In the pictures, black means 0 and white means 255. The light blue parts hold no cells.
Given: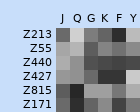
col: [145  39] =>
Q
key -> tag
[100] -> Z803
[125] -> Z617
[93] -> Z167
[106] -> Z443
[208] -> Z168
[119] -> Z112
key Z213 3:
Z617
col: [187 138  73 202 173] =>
Y
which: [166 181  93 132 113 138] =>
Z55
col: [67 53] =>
F
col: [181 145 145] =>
Q

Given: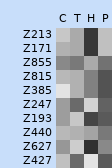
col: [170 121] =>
T
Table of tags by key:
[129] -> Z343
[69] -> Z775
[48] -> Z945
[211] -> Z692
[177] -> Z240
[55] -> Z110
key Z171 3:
Z110

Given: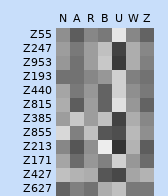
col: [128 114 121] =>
Z
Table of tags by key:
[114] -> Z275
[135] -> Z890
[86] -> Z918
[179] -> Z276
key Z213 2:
Z918
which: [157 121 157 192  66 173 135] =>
Z247
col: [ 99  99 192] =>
B
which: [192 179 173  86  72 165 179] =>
Z427

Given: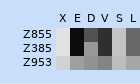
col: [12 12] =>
E
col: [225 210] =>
X
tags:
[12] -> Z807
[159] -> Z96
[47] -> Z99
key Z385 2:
Z807
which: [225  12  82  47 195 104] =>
Z855

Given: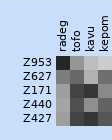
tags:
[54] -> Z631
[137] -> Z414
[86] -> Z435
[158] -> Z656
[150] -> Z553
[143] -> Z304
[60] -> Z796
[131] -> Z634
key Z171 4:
Z414
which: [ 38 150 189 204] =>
Z953
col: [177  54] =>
kavu

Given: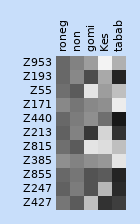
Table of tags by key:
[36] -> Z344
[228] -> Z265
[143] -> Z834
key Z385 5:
Z265
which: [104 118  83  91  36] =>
Z855
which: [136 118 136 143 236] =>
Z171
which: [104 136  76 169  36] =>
Z193
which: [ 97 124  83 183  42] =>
Z247
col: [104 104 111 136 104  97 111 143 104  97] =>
roneg

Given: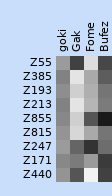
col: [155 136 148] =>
goki
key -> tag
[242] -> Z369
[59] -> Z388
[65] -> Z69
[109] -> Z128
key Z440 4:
Z69
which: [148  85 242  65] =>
Z440
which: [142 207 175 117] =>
Z193
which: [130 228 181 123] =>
Z213

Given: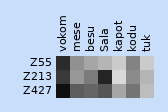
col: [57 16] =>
vokom
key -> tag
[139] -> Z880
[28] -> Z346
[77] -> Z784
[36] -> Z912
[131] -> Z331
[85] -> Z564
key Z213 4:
Z912

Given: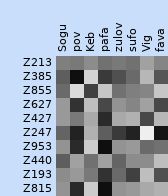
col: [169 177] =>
Keb
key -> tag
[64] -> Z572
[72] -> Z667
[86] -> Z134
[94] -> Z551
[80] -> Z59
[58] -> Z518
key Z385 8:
Z134
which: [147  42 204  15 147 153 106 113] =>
Z953
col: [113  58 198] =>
pafa
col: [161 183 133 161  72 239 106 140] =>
Vig

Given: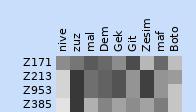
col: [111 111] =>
mal
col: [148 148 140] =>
Git
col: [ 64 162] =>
Zesim
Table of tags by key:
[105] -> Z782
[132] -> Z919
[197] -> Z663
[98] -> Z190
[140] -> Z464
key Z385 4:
Z919
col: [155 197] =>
Boto
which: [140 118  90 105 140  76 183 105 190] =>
Z171
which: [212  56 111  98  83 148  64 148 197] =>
Z953

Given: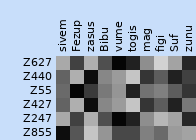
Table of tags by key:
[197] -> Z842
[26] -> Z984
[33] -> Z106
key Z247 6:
Z106
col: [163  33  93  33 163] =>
Suf
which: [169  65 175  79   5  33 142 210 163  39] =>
Z627
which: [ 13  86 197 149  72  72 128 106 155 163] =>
Z855
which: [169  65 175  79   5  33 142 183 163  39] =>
Z247
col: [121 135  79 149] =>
Bibu

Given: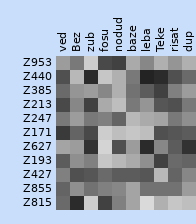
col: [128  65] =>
fosu
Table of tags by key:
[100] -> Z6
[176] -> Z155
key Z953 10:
Z155
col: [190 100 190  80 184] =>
nodud
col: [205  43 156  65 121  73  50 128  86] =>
zub
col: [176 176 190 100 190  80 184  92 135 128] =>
nodud
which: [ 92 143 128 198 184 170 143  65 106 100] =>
Z193

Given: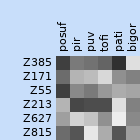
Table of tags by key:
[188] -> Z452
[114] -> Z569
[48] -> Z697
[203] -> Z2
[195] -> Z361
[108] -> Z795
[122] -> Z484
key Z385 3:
Z569
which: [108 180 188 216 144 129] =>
Z171
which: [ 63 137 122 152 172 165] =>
Z55
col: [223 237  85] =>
pati

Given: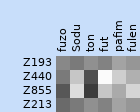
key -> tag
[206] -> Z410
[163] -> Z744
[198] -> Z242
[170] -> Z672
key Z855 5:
Z672
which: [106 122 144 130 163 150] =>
Z213
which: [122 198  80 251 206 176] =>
Z440
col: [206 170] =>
pafim

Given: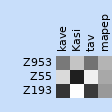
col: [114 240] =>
tav
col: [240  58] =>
tav

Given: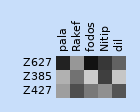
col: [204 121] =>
fodos
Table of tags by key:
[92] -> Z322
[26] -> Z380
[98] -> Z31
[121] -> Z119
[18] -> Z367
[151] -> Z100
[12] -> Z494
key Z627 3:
Z367
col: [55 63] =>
Nitip
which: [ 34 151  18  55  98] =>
Z627
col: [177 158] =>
pala
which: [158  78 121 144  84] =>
Z427

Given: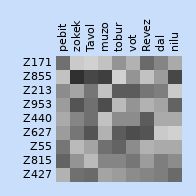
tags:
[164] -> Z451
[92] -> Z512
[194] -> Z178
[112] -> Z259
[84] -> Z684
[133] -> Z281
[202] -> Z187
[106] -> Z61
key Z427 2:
Z259
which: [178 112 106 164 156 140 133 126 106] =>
Z427
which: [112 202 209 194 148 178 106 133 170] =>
Z171
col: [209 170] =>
nilu

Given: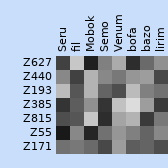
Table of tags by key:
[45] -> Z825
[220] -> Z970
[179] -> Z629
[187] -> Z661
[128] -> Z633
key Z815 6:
Z629
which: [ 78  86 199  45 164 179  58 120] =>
Z815
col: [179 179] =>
Mobok

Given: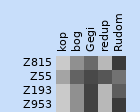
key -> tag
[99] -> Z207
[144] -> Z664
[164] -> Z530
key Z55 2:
Z207
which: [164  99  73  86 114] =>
Z55

